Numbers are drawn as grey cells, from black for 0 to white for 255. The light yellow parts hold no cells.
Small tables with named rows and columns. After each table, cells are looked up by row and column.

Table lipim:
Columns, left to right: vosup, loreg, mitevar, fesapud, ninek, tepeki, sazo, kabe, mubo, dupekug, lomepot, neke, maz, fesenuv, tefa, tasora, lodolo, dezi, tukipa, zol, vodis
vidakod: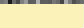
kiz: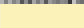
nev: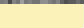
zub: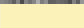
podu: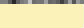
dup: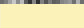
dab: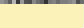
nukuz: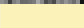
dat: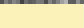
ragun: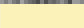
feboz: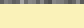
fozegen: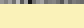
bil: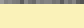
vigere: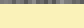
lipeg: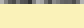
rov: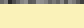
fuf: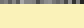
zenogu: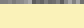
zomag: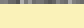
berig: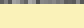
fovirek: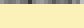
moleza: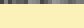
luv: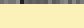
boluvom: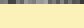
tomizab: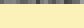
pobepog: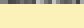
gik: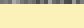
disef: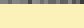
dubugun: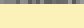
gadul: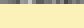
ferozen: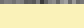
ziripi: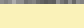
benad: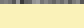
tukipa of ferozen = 152
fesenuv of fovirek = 92
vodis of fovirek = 190
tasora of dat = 158
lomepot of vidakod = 93
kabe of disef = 73
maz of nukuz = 100
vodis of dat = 103
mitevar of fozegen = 158
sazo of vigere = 89

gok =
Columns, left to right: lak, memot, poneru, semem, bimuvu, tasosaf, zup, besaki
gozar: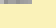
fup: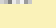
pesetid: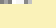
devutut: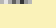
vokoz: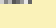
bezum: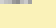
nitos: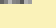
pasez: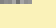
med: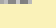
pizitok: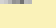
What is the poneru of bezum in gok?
187
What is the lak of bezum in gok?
208
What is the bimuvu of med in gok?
200
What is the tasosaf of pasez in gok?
165
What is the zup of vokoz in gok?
232
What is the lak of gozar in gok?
187
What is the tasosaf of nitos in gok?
88

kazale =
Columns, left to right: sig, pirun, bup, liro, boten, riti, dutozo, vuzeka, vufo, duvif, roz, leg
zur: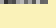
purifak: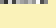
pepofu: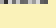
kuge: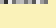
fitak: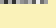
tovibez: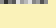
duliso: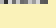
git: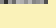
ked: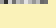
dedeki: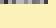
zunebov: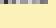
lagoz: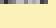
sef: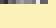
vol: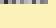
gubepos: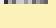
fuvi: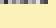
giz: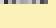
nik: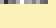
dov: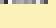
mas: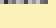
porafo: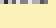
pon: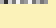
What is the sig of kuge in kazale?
171
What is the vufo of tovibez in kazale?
133
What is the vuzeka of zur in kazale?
162
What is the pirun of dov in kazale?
48
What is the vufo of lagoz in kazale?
167
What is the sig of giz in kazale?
211
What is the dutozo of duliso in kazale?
117
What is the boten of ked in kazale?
187
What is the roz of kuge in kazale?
156
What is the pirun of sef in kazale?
48

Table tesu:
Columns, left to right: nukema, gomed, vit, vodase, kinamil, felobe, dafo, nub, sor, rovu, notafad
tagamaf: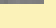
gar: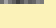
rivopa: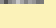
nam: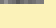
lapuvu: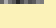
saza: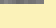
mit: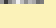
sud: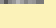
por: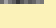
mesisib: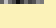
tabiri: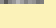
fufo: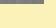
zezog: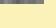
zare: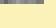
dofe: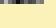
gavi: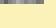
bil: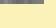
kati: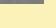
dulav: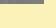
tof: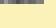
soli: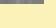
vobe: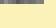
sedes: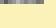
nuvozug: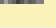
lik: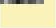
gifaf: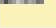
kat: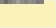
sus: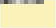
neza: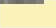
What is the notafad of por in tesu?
121
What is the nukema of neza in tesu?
120
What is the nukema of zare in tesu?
132
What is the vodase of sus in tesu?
164
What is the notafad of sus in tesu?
128
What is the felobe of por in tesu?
88
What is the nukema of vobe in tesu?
116
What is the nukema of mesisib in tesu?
98
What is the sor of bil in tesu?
120
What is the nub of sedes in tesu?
155
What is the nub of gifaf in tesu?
168
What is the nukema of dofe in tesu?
102
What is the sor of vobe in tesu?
114
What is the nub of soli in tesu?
133
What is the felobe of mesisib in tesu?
59
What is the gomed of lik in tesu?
178
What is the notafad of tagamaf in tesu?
127
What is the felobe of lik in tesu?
74
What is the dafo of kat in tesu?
130
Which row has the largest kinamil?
mit

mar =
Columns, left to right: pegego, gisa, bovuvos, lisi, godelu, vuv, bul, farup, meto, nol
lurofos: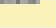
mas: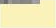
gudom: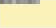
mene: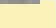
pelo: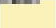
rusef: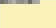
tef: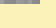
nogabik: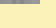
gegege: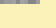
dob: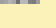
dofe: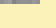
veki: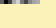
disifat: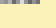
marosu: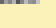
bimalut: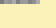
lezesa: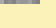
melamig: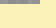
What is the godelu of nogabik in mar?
146
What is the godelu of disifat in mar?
151
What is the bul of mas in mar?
137
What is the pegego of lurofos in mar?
141
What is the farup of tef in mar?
157
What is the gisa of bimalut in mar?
155
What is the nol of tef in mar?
136
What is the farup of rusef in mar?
107
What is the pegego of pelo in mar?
149
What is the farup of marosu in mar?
149
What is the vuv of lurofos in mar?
168
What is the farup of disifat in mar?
103
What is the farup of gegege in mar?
133
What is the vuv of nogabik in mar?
136
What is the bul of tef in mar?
146
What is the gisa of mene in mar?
152
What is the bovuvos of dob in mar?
179
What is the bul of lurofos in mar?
165

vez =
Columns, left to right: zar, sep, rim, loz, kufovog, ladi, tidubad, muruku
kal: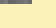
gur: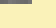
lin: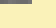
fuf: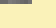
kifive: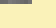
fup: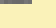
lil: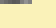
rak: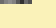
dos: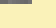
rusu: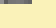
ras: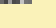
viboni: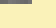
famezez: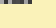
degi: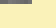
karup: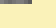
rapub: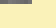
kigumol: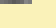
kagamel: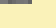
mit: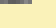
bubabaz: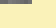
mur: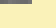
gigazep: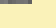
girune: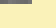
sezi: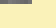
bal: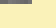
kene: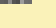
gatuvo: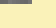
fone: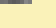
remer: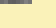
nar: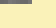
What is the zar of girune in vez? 106
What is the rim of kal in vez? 101
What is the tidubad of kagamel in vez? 120
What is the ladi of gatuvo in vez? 107
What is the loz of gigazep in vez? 107
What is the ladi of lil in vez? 125
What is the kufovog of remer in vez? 103
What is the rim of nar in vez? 120
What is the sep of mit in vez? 120
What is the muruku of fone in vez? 124
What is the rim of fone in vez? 98
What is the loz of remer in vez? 95
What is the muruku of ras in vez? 111
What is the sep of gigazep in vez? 124
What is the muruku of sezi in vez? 115
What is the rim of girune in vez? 120
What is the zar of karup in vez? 131
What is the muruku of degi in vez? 114

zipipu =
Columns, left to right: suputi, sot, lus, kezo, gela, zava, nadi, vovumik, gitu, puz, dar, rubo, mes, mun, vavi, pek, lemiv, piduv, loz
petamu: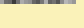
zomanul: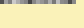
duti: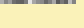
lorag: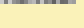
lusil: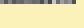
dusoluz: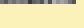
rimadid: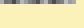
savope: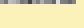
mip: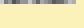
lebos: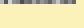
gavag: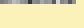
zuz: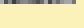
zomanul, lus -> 128
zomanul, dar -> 148
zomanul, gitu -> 134
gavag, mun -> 91
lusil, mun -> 197
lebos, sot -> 87
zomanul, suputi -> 83
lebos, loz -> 102
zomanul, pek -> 138
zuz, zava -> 133
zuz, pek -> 147

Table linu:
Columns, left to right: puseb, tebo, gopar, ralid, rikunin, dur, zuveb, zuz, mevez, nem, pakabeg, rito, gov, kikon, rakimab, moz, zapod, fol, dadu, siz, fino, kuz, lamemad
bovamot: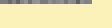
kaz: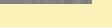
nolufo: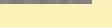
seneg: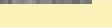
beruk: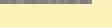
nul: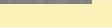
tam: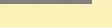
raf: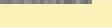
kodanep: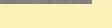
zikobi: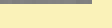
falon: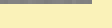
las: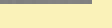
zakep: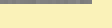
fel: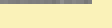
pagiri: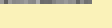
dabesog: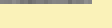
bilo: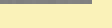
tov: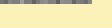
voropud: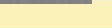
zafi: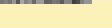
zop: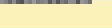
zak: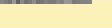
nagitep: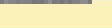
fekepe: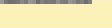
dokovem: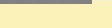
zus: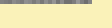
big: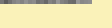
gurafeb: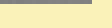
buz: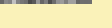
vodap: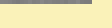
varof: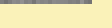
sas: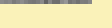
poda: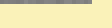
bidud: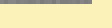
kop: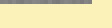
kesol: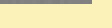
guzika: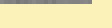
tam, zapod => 128
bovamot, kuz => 129
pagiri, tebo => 97
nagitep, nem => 121
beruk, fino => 123
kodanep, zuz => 129
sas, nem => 125
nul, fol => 127
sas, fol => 116
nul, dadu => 125
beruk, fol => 123
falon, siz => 130
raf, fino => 128
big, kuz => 139
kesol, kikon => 127
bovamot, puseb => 125
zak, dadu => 121
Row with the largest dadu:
buz

